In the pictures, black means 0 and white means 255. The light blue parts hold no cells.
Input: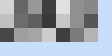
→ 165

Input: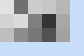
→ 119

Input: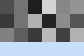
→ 58

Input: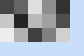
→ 63

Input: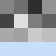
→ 202

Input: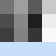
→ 53

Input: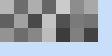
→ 135

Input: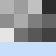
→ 87

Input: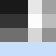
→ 215

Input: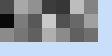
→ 96
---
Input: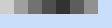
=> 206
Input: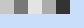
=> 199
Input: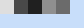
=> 222
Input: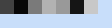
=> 65
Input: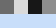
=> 107
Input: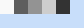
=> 249
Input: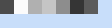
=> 75
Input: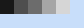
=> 24
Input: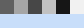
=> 96
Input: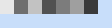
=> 231
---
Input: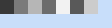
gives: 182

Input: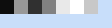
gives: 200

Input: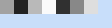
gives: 185

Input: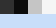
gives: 48

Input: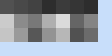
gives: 197

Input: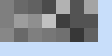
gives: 164

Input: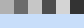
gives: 177

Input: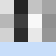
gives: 224

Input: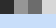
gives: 108

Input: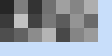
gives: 174
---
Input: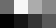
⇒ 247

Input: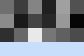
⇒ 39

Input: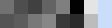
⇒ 127

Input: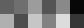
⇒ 84

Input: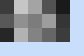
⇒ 124

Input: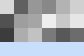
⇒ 238

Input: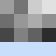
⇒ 151
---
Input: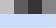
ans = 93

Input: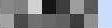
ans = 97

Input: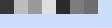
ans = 43

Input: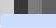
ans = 57

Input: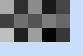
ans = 158

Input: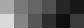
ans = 45

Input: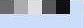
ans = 223
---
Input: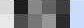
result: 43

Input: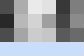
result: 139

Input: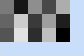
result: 30

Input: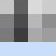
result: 142

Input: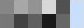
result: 103

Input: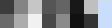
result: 52

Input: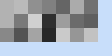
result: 95

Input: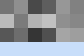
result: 135
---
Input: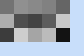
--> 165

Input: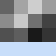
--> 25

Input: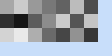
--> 174

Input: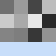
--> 55

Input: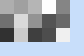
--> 63

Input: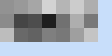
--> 98
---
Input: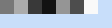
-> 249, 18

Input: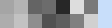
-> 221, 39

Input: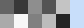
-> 247, 37

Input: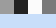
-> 251, 34

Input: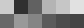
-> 225, 48

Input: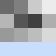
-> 236, 63
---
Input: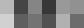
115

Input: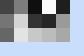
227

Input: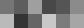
101

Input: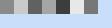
165

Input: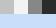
194

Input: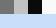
114
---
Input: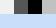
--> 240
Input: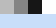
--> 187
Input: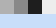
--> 177
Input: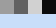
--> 157
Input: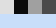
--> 223
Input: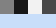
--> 129
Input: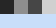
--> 38
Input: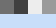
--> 111
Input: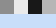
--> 141
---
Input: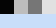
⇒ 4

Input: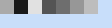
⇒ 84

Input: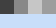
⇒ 64

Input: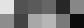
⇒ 168

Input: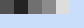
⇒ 35

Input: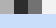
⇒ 177
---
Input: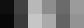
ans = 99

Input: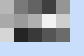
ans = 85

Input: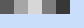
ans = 125

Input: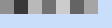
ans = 100

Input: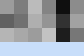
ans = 29

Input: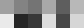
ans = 71

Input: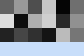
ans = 187

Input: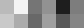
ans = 88

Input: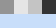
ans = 196

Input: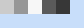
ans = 90
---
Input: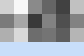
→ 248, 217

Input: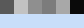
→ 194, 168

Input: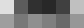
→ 223, 192

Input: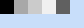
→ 240, 203

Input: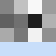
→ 248, 242

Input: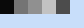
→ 194, 144
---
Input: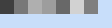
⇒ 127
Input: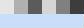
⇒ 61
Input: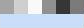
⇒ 123
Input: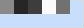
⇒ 113
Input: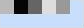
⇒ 153
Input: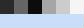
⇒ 245
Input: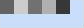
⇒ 55
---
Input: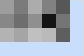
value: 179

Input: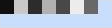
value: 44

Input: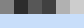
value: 44

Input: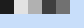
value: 28

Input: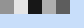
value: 147

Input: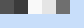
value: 82

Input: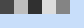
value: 71

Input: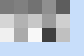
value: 240
